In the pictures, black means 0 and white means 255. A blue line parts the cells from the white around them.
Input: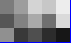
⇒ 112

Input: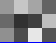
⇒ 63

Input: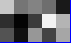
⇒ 242

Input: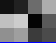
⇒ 4

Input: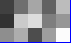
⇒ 126

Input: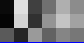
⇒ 196

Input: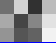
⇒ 134
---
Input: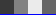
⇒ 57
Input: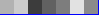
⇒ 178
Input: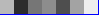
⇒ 185
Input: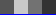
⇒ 85
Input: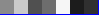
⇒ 138
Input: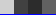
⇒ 208
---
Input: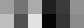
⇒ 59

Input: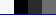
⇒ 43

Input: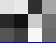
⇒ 47

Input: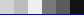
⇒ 91

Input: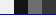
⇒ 110

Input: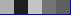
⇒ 116

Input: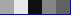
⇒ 133

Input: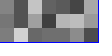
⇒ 69

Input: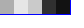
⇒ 48
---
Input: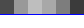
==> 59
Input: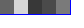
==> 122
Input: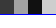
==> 206
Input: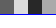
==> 170
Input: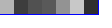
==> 47
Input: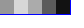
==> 18
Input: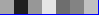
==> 192
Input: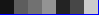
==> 203
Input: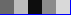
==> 217
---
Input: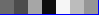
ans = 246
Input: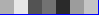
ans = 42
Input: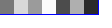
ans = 76
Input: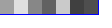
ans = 202
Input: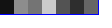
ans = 83
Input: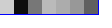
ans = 172
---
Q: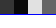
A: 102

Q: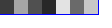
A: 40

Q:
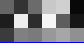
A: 200

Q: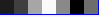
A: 249

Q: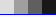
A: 24

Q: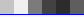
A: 66

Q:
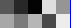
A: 223

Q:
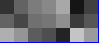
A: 136

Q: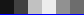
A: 237

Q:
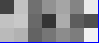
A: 146
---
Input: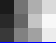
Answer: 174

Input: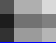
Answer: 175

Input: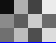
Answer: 66

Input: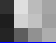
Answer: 187

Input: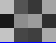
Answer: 55

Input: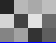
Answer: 169

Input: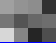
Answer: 141
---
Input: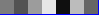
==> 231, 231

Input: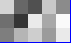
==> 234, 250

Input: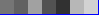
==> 82, 210

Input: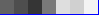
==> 121, 243

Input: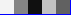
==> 16, 243

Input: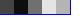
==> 112, 228
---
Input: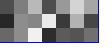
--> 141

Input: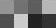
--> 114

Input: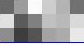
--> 91

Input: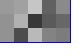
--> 177

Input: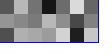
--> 136

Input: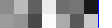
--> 186

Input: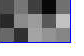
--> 140
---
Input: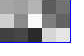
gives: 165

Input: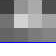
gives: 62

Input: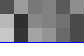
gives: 82

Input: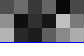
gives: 79

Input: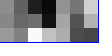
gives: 141

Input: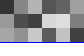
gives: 51
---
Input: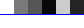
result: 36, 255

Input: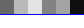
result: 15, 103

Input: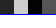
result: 85, 37

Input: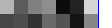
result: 213, 70

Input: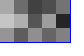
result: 115, 149

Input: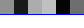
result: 110, 144
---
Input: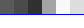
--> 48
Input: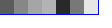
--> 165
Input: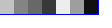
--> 104
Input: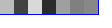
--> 217
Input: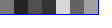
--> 80
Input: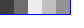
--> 237
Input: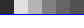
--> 180
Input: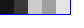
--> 203
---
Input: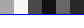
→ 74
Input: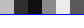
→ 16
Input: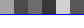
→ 108
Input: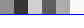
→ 208
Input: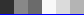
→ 107
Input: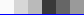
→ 186
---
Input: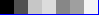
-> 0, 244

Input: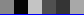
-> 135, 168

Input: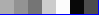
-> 173, 76

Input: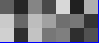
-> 95, 81

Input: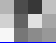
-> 181, 152

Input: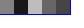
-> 130, 69

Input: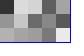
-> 51, 234
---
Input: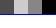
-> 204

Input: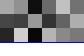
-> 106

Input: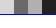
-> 105

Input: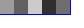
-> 203

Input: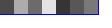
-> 53

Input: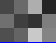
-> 106

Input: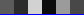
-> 12

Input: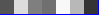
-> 248

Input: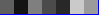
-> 40
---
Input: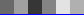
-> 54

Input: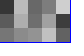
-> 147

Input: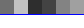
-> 46

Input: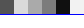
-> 170

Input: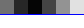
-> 5

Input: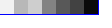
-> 206

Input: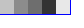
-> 110

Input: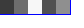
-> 247

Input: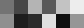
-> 43

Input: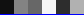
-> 103
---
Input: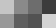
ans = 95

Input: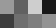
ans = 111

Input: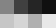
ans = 213

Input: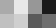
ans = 207

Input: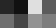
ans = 70

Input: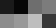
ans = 152
